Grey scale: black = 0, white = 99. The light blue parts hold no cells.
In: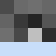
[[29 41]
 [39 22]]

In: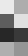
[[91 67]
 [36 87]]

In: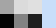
[[64 85]
 [ 2 51]]

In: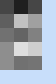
[[27 12]
 [37 75]]

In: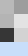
[[72 61]
 [70 88]]

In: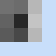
[[44 42]
 [38 15]]

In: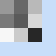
[[59 40]
 [47 35]]

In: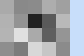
[[66 53]
 [69 57]]
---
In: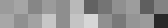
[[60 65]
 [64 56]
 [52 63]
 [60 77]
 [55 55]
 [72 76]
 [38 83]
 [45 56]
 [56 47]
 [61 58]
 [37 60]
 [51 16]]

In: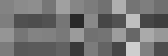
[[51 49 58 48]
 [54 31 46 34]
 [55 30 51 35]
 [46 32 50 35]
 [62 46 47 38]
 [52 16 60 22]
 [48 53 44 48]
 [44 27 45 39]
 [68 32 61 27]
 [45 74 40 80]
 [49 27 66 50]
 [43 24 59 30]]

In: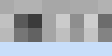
[[66 75 72]
 [69 35 46]
 [69 23 38]
 [65 64 64]
 [65 79 74]
 [66 55 59]
 [66 80 76]
 [69 42 51]]

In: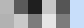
[[71 69]
 [35 78]
 [12 48]
 [77 89]
 [33 48]]

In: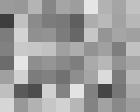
[[60 24 48 50 42 62 74 83]
 [59 75 82 78 89 81 35 59]
 [70 54 56 77 55 48 30 69]
 [52 48 57 75 58 50 81 77]
 [64 47 48 62 53 44 51 81]
 [61 37 40 67 49 55 88 71]
 [89 67 77 57 66 64 50 51]
 [69 72 58 62 71 85 27 63]
 [64 63 64 49 57 48 46 53]
 [75 71 62 75 64 72 66 61]]

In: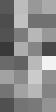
[[34 30 32 22 41 63 45 31]
 [73 75 48 67 38 54 63 45]
 [59 44 71 52 72 79 71 47]
 [66 44 59 28 94 56 51 57]]

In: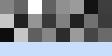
[[51 77  5]
 [39 13 77]
 [99 58 37]
 [38 22 52]
 [56 50 17]
 [60 13 60]
 [ 7 44 27]
 [24 23 41]]
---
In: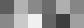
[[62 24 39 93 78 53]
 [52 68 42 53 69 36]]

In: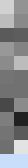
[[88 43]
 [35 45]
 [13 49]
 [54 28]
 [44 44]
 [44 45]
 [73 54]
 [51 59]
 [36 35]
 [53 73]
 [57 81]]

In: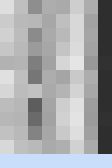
[[18 66 81 68 66 72 74 84]
 [18 62 86 78 65 51 72 75]
 [19 60 88 81 63 41 70 71]
 [18 61 87 80 64 36 71 73]
 [18 65 82 70 66 75 73 83]
 [18 67 78 64 67 46 74 87]
 [19 59 89 83 63 49 70 69]
 [18 63 85 76 65 60 72 77]
 [18 64 84 72 66 54 73 81]
 [18 63 84 74 65 71 72 79]
 [18 67 80 66 67 55 74 86]]

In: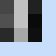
[[ 6 65 16]
 [ 4 75 31]
 [13 75 27]]

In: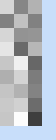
[[24 98 77]
 [42 81 78]
 [51 69 76]
 [48 82 68]
 [40 93 77]
 [71 41 89]
 [58 57 83]
 [50 75 50]
 [69 52 83]]

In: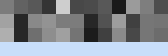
[[42 46 28 54 25 11 45 62 55 43 15 68]
 [45 46 25 61 32 15 48 48 57 53 15 63]
 [30 49 60 10 34 29 28 80 20 34 38 48]]
